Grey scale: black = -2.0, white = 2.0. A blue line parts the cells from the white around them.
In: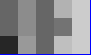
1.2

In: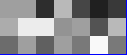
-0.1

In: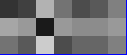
0.0

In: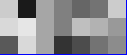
0.2

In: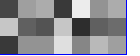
0.5

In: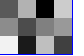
-1.0

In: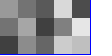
1.0

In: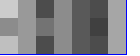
0.6

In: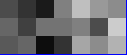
0.8

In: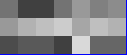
-0.4
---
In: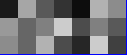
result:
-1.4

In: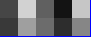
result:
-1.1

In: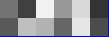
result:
-0.8

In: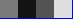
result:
-0.1

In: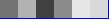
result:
0.2

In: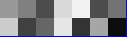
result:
-1.0

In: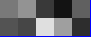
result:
-1.1
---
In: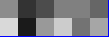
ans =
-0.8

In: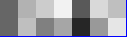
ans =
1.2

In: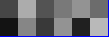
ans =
-0.7

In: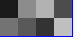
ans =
0.8

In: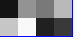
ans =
-0.1

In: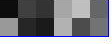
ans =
-1.2

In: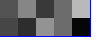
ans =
-1.1
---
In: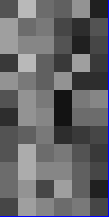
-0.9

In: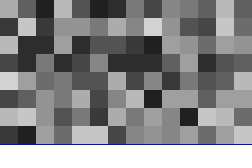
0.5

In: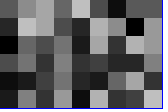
0.0

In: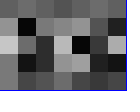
0.7

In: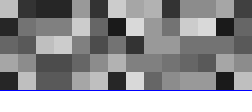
-0.6

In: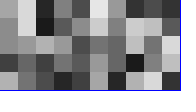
1.4

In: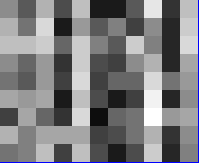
0.6
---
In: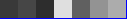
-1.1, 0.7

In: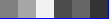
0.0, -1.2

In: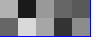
0.8, 0.2

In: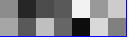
0.2, 0.0

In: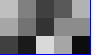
1.0, -1.8

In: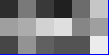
-1.3, 1.7

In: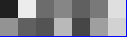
-1.5, 1.3

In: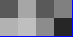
-0.6, -1.4
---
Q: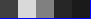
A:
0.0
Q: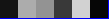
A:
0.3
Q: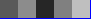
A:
-1.4
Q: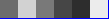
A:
-0.1
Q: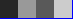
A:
-0.6
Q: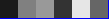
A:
0.4
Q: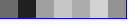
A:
0.5
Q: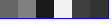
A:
-1.6
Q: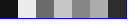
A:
-0.3
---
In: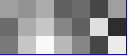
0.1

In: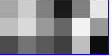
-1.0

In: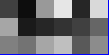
1.0

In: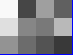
-0.3

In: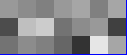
-1.2

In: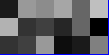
-1.8

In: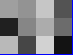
-0.9

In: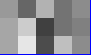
-0.8
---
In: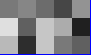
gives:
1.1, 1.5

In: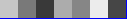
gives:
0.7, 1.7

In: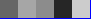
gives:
0.2, 1.2

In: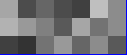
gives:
-0.6, 1.0

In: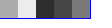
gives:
-1.3, 1.7

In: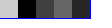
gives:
-1.0, 1.2

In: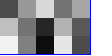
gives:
-1.4, 1.8

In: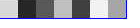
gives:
1.0, 1.8
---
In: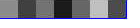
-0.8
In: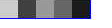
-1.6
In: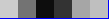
1.0
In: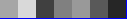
-1.4
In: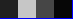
-1.9
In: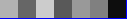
-1.8
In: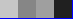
-1.5
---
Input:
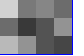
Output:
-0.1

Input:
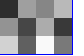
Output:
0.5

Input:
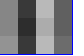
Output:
-1.1

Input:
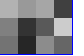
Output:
0.4

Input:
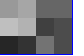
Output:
0.6

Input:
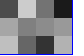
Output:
1.2

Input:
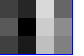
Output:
-1.4

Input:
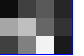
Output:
-1.0

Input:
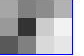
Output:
0.0

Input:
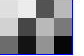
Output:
1.7
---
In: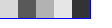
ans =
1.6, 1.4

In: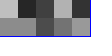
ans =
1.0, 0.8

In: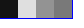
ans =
1.5, 0.3

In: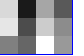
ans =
2.0, 1.6

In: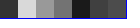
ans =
1.4, 0.4

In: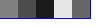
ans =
1.6, 0.0
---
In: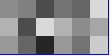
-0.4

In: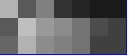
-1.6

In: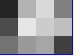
1.4

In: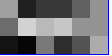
-0.5

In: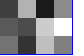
-1.6

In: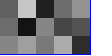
-0.3

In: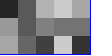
1.2

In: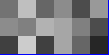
-0.8
